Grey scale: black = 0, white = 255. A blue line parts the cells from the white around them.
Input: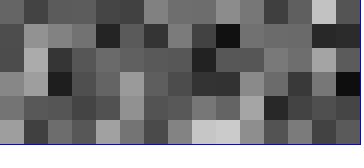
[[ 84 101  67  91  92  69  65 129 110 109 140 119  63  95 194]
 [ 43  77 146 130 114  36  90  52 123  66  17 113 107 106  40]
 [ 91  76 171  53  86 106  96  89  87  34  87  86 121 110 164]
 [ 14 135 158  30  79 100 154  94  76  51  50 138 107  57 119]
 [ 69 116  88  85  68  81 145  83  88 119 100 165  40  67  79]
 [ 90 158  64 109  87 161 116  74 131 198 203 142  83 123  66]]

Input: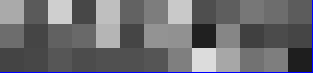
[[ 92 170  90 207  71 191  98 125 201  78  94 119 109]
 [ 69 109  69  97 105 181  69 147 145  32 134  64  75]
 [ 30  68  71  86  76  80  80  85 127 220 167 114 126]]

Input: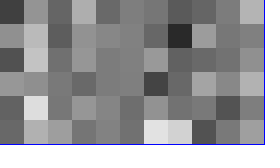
[[180  64 148 101 174 105 126 118  90 101 124]
 [128 144 186  93 146 135 129 103  41 156 119]
 [144  81 195 112 150 124 128 153  97 105 114]
 [178 151 143 121 105 124 127  68 104 164 136]
 [126  98 221 119 150 133 110 146 114 121  83]
 [159 104 177 158 117 130 113 226 210  82 121]]

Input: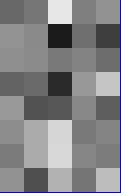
[[146 104 118 230 127]
 [ 62 147 138  27 111]
 [109 143 139 120 130]
 [197  99 105  42 152]
 [ 94 153  82  87 136]
 [132 140 171 214 121]
 [124 123 170 216 134]
 [189 145  79 178 117]]

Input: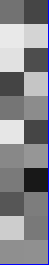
[[ 69 114]
 [212 233]
 [ 77 225]
 [197  68]
 [140 117]
 [ 69 230]
 [150 136]
 [ 24 122]
 [125  86]
 [121 205]
 [144 143]]

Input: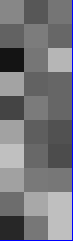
[[117 135  87]
 [103  98 124]
 [182  20 118]
 [102 163  98]
 [102  68 123]
 [ 81 162  94]
 [ 76 192 104]
 [119 161 121]
 [191 109 168]
 [191  39 119]]
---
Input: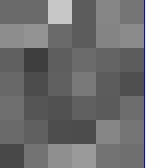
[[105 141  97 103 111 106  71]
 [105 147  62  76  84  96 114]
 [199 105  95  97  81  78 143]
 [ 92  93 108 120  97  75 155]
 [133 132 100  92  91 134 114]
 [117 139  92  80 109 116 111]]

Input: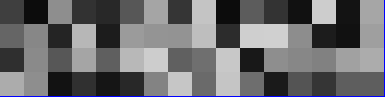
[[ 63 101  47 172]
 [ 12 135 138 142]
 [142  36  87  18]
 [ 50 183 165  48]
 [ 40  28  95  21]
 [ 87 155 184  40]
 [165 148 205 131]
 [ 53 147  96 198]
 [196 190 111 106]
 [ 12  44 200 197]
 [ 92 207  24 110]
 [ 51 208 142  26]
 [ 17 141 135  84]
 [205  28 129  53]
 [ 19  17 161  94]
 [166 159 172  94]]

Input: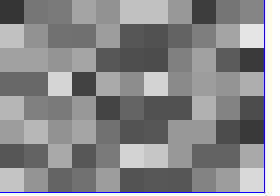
[[ 54 192 161 103 181 158  86 195]
 [118 145 160 103 128 182  98 149]
 [120 113 149 213 120 145 167 100]
 [162 111 166  65 153 166  87 112]
 [145 158  88 170  67 113 121 159]
 [192  85  79 141 100  84 211  82]
 [194  80  76 210  80  85 198  87]
 [154  99 128 138  81 153 153  86]
 [ 61 126 161 159 176 154  97 131]
 [115 164  90 147 130  75  98 158]
 [133 227  59 174  75  55 168 218]]

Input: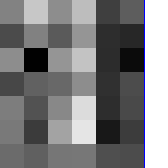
[[130  75 141  71 125 121 107]
 [199 129   1  97  82  59  96]
 [141  90 149 104 136 163 118]
 [189 149 195 141 220 229 119]
 [ 63  45  44  48  45  24  79]
 [ 93  39  11  76  73  60  76]]

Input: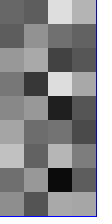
[[103  93 152 119 136 165 193 111 142]
 [ 93 146 169  55 152 109  98 152  84]
 [222 112  66 221  31 115 182  11 169]
 [180  98  86 168  85  74 125  93 166]]

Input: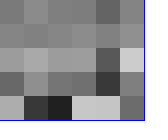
[[122 133 156 104 173]
 [139 129 169 143  56]
 [127 134 156 117  32]
 [125 140 157 112 199]
 [100 129  88  57 197]
 [132 144 204 127 108]]

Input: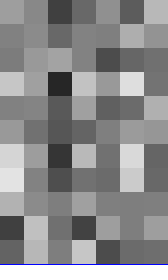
[[158 129 124 198 129 153 213 227 178  64  99]
 [136 139 153 160 132 113 157 130 139 192 183]
 [ 64 104 163  38  89  86  53  78 126 112 126]
 [104 130 130 194 160 100 185 113 160  66 198]
 [144 127  76 153  96 127 113 107 127 158  76]
 [ 92 174 102 222 107 155 217 203 126 126 107]
 [184 147 112 115 176 150 101 104 127 158 110]]

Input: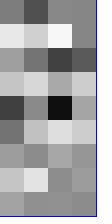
[[125 232 159 197  64 115 157 197 163]
 [ 80 208 116 215 138 193 140 227 144]
 [136 247  65 169  15 222 167 141 145]
 [134 134  90 205 165 205 150 156 140]]

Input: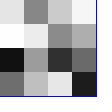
[[229 254  17 110]
 [135 236 156 191]
 [203 139  48 231]
 [246 174 106  28]]
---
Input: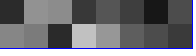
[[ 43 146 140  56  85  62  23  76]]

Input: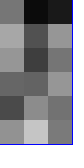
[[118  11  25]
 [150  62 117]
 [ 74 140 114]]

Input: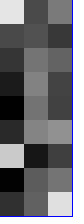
[[229  74 122]
 [ 53 116  99]
 [  1 115  65]
 [202  22  63]
 [ 48  97 224]]

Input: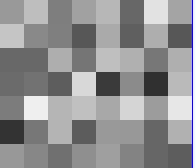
[[153 190 126 161 183 103 226 164]
 [104 104 174 117 191 176 119 175]
 [124 239 181 192 168 213 156 231]
 [152 135 112 143 159 131 102  93]]

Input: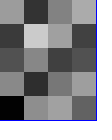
[[156  51 130 171]
 [ 81 135  64  81]
 [  2 142 161  98]]

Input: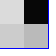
[[219   7]]

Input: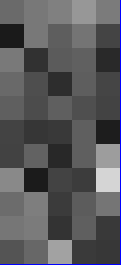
[[106 120 128 151 123]
 [121  49  91  96  41]
 [ 95  76  95  79  67]
 [ 66  98  40  95 157]
 [108 126  59  92 117]
 [ 84 103 162  58  55]]
